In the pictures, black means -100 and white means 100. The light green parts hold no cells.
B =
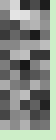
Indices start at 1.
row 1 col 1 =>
37
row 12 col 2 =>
5
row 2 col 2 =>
79
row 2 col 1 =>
-5
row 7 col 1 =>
-2
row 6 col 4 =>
-58
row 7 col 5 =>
34
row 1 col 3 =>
-69
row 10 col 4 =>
-55
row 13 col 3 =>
38
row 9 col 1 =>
34
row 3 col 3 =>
31
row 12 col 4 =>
-49
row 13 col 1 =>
32
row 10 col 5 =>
-57
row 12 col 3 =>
11
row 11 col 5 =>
-73
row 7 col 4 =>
1
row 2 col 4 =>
44
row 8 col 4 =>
-33

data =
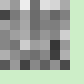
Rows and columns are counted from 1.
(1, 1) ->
48
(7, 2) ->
20
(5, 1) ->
5
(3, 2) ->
9
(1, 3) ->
86
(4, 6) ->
4
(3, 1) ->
27
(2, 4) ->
-15
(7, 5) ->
-25
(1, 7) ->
33
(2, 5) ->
6
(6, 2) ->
11
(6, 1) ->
37
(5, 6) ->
-58
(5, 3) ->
60
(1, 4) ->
-13

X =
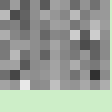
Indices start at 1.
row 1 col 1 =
-15
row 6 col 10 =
-23
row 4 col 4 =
12
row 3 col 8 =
-7
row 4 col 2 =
5
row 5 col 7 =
9
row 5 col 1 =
-5
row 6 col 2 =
44
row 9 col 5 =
11
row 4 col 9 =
-29
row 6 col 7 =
5
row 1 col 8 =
-16
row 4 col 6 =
6
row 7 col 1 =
25
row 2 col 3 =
-22
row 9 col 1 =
28
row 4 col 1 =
36
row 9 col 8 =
16
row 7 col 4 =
10
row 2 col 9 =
-1
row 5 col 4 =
11
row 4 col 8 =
60
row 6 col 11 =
8
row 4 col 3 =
-7
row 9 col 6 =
50
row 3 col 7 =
22
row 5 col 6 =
29
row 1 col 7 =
19

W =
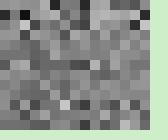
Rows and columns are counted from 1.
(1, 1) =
15
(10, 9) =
1
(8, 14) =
-3
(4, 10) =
-9
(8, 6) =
3
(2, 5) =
28
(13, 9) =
-52
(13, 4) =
-27
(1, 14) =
-33
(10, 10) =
12
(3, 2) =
14
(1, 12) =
-29
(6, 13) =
9
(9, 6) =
-7
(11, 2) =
-32
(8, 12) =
-12
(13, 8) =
-12
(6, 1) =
-10
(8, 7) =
-5
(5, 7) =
-8
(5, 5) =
6
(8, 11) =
-23
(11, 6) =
-8
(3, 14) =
-63
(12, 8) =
-1
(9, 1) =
-2
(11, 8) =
-26
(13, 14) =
20
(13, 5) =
-29
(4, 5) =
15
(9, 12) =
11
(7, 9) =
-44
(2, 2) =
-4
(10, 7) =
-19
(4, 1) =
17
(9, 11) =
17

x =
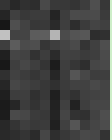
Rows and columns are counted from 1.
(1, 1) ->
-59
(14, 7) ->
-56
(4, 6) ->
41
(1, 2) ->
-69
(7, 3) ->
-44
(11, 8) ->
-73
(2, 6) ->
-72
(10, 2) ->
-52
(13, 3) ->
-51
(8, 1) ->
-62
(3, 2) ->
-38
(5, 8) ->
-42
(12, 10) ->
-48
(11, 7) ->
-50
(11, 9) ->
-51
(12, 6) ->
-72
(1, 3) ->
-62
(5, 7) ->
-47
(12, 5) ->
-56
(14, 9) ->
-43
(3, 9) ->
-54
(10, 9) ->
-50
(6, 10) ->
-51
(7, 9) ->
-64
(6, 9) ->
-54
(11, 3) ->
-53
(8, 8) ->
-33
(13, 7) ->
-50
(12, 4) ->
-54
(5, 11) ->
-39
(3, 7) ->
-51
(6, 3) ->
-48
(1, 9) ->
-52
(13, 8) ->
-33
